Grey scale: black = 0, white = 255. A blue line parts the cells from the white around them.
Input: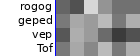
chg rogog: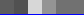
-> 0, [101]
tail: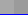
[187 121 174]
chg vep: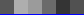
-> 4, [59]

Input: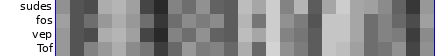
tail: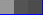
[173 181 160  69  41 131 110 145  98  92 189 166 205 131 118  92 197 197
 166 110 131 124  61 139]
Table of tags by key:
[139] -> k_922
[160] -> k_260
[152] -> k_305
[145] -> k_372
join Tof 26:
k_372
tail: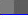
[197 189 160 110 118 145  69 145]

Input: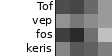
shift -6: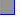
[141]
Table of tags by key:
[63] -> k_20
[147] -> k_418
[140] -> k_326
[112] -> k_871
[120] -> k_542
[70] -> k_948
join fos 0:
k_20
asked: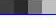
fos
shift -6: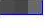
[71 64 99]
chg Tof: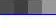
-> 1, [70]
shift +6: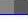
[139  95]

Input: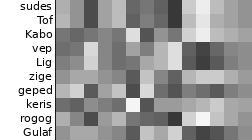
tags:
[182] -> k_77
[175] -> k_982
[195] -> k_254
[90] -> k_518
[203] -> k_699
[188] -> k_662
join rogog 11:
k_254
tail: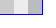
[162 147]
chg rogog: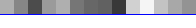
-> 4, [182]
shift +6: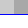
[209 174]
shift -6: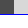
[ 70 210]
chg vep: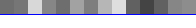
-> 11, [103]

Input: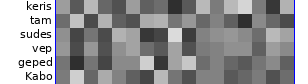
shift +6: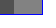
[ 87 136 136]
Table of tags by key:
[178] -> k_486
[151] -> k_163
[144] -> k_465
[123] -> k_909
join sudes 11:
k_465
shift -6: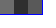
[103  41  83]

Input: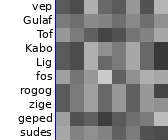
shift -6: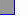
[146]
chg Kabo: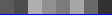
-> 7, [56]
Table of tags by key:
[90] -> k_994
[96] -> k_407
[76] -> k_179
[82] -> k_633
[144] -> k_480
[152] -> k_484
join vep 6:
k_633

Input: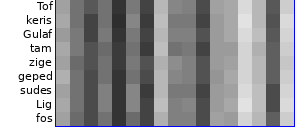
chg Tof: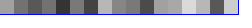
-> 9, [128]
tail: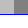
[134  75 155 168 226 190  75 218]
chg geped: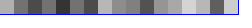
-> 8, [134]
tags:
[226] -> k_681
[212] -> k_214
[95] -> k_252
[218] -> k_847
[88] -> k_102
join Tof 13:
k_847
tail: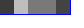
[155 168 226 183  82 218]
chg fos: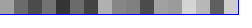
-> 8, [128]
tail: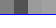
[212 183  95 198]

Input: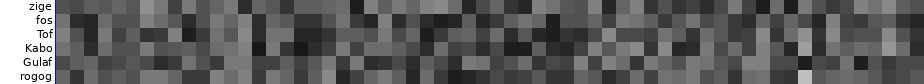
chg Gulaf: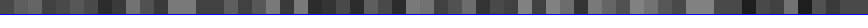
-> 45, [121]
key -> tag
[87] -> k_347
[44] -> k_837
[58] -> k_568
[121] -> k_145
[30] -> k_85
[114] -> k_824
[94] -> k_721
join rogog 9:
k_568

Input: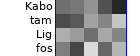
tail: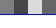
[182]
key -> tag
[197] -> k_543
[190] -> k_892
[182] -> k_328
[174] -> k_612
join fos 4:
k_328

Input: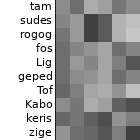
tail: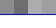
[118 140]
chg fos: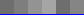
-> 1, [133]
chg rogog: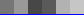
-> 2, [64]
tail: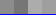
[96 78]
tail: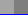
[84]
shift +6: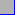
[184]
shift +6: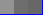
[153 116 109]

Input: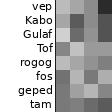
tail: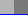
[174]
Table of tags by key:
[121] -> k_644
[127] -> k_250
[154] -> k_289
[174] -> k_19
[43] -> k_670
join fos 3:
k_19
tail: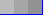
[127]
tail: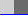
[146  83]
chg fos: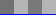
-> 3, [174]
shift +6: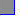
[146]

